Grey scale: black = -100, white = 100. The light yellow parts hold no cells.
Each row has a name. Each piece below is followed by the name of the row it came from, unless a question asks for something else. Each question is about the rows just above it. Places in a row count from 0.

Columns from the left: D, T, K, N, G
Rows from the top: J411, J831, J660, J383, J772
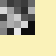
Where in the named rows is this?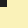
J772, 1
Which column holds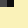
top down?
G
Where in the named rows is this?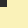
J831, 3
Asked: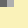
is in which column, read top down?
G
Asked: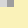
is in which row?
J831

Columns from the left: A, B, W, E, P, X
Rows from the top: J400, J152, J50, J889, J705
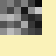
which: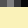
J400
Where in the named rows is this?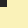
J50, 4
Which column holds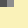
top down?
A

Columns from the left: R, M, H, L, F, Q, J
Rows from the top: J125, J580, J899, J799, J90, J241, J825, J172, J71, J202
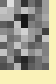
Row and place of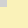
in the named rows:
J90, 3
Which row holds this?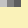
J172

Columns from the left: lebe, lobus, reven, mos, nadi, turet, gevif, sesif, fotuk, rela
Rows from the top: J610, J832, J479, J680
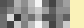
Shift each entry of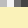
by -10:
[ 38  81 -22 -57]
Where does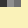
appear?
J479
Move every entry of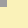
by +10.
[35]

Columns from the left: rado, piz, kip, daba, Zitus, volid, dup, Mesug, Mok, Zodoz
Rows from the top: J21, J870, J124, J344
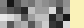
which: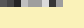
J870
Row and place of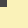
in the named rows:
J870, 2
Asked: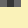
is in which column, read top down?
Mok
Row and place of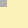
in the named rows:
J344, 3
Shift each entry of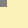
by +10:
[11]
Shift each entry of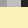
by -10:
[ 14  40  40 -80]
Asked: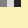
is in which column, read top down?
Mesug

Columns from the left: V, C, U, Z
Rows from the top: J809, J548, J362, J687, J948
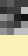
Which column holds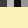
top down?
Z
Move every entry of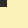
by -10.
[-75]
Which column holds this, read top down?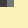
C
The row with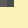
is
J687
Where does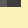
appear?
J809
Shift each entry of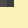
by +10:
[-30 -42]

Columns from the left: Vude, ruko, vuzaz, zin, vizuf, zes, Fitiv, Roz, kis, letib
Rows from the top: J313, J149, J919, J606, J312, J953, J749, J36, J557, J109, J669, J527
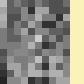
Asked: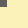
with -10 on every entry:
[-35]
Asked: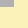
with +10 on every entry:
[49 49]
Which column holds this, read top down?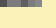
vuzaz
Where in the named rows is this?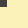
J109, 0
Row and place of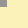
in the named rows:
J557, 1
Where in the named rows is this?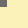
J313, 9

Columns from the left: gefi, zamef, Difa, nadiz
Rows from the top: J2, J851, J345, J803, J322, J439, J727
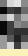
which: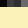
J851
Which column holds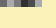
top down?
nadiz
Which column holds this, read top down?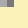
nadiz
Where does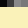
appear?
J803
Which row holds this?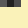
J439
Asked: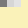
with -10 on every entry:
[-15  58  68]

